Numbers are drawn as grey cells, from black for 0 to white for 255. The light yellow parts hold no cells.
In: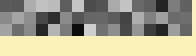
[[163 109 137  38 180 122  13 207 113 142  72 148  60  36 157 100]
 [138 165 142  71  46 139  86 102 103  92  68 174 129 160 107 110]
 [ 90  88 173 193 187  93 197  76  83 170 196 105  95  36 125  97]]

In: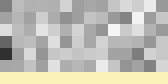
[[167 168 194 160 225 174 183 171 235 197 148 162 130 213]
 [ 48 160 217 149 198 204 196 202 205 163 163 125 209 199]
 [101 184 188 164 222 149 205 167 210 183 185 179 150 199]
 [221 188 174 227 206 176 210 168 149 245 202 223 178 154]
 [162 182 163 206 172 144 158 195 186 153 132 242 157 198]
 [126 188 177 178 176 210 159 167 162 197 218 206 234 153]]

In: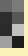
[[159  28]
 [ 42 192]
 [ 45  87]
 [103 122]]

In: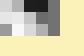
[[154 248 217 176 114]
 [230 234 197 108 114]
 [213 179  30  29 114]]

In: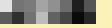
[[ 92  47 114 188  98  70  10  39]
 [225 116 122 164 144 108  30  85]]

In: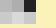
[[202 217 202]
 [186 174  34]]

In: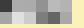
[[165 224 204 125 101 168]
 [ 59 172 171 146 186 179]]

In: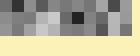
[[148 122 161 199 179 128 123 138  86 182 117]
 [140 127 123 180 201 105  35 130 105 183 153]
 [110  51 142  90 134 120 134 118 165  74 155]]
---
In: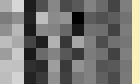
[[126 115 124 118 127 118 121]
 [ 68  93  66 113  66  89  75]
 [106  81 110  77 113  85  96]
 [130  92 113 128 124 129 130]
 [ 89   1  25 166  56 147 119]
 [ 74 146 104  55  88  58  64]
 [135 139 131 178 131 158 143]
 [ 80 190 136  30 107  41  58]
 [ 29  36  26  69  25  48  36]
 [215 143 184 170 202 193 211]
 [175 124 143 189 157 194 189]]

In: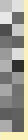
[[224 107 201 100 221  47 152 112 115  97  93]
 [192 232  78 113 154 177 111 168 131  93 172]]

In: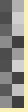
[[176 207 193  63 156 209  67 194  63]
 [ 89  76  99 140  76  79 139  88 142]]

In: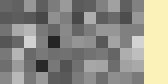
[[129 151 128 211 190 169 122]
 [ 95  77 128 128 174 162 137]
 [161 106 150 163 101 109 142]
 [129  93 151  88 120 164 110]
 [ 95 173 123 143 114 167 143]
 [ 91  72 101 149 105 112 123]
 [154 126 137 134 113  83  89]
 [124 144 103  36 111 120  92]
 [ 94  72 121 128 121  41 152]
 [151  88 182 210 105 111 121]
 [ 97  93 170 103 181 155 185]
 [103  89 115  85 120 110 136]]

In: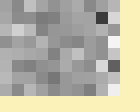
[[182 215 151 244 197  96 191 239]
 [160  59 178 145 145 215 171 177]
 [137 163 164 156 156 141 161 127]
 [171 164 158 134 192 152 160 146]
 [160 155 152 140 170 171 152 152]
 [146 128 150 151 130 149 119 138]
 [164 123 132 179 164 144 138 160]
 [192 142 186 153 168 129 162 182]
 [137 140 208 163 174 137 163 138]
 [162 167 182 144 177 179 185 171]]

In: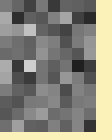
[[ 88  42 128 149 152  61  80 118 125 110  51]
 [ 96  64 119 123  85  31 124 130 121 132 133]
 [ 99 165  67  81 103 115 151  76  91 116  97]
 [ 57 129  84 126 117  95  86 132 136 108 128]
 [120  87  99 137 147 117 116 141 123 155  94]
 [ 65  96 193  97  99 207  59  88 121 137  97]
 [101  46 149 110 112  56  77  98  83 107 159]
 [122 169 158 123 106 172 164 124  92  86 111]]

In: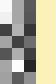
[[ 90  86  55 110  63  38 144]
 [167 167 179  66 174 253  92]
 [249 240  66 165  85 166 161]]

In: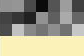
[[ 63 102 198]
 [157 170 112]
 [ 84  95 142]
 [ 10 146 116]
 [ 74  33 136]
 [149  53 193]
 [146  67  75]]
